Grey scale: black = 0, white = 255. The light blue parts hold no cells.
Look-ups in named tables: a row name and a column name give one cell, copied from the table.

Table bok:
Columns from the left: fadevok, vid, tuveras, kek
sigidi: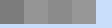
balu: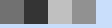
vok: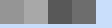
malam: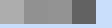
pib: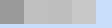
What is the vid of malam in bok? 144
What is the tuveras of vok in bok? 88
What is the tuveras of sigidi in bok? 139
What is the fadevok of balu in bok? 113
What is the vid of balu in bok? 51
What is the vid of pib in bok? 191
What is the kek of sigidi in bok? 152
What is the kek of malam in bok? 98
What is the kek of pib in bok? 200
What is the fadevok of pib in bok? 154
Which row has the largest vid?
pib

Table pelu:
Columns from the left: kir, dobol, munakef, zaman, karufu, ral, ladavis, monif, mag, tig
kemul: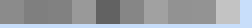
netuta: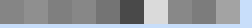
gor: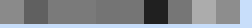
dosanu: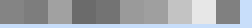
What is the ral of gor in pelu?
117
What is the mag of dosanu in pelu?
231
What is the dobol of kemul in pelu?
127
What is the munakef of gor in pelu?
122
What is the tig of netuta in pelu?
163
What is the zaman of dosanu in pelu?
107
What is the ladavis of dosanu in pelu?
159
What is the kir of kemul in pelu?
139

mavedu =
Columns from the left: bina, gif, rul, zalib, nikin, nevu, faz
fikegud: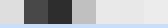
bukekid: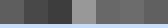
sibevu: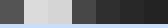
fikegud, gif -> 72
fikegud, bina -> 222
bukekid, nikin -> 104
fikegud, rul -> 45
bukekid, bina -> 94
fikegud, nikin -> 233
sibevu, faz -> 35
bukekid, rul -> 61
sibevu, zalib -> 71
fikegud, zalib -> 192
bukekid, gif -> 72
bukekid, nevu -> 108
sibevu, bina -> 84
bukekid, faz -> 96
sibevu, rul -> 213

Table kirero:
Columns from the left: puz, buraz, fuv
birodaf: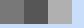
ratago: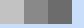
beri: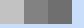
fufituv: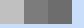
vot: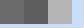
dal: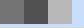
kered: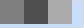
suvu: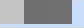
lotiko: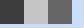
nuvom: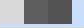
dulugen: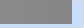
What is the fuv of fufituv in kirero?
109
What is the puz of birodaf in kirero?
120
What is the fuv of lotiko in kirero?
102
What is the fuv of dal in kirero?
184
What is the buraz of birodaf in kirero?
86
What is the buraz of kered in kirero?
79
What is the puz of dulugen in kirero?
138
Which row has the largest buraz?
lotiko

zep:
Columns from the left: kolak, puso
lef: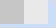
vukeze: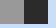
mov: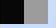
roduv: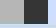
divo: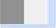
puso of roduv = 53
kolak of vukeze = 153
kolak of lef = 198
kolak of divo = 144
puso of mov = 156
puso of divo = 238
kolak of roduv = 183
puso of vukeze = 42
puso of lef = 233
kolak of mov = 7
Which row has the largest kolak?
lef

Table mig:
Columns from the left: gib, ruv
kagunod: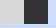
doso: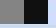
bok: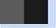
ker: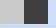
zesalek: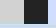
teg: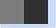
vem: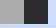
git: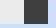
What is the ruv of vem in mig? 44
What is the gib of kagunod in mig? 217
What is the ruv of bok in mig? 27
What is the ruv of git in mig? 65
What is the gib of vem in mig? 171
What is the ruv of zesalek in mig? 36
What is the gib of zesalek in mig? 211
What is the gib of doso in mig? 131
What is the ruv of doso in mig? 15
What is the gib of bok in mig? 91
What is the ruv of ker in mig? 65
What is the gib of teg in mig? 125
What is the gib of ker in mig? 201
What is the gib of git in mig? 234
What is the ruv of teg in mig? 47

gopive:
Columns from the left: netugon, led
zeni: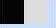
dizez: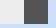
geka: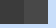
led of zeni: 219
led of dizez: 84
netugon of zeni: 5
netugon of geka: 59
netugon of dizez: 237
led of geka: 72

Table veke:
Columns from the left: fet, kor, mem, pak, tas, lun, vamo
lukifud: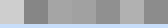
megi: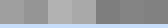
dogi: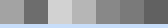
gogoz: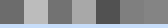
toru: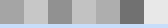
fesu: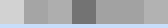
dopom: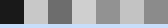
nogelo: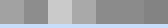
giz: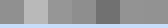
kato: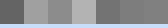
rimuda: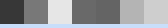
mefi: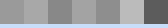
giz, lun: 147
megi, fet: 159
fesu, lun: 162
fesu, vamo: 178
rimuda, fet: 55
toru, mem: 145
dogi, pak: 182
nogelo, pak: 169
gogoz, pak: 168
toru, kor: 199
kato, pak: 179
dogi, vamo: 97
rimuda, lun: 180
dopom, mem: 109
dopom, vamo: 139
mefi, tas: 142

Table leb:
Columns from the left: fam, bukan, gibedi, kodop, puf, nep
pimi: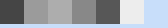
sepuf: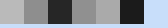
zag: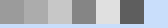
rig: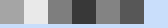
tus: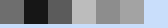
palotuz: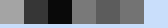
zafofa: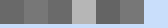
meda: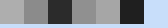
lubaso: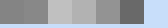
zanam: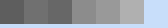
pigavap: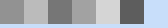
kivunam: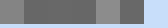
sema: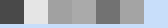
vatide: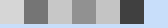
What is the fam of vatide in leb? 214
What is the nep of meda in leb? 31
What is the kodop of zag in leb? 133
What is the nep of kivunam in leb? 104
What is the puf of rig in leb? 131
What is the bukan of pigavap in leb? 187
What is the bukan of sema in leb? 229
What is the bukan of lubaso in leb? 136
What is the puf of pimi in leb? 87
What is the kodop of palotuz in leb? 121
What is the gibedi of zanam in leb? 103
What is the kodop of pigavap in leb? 162
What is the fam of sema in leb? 73
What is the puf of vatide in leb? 196
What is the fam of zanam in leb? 94
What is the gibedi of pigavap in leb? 118
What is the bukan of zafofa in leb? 119

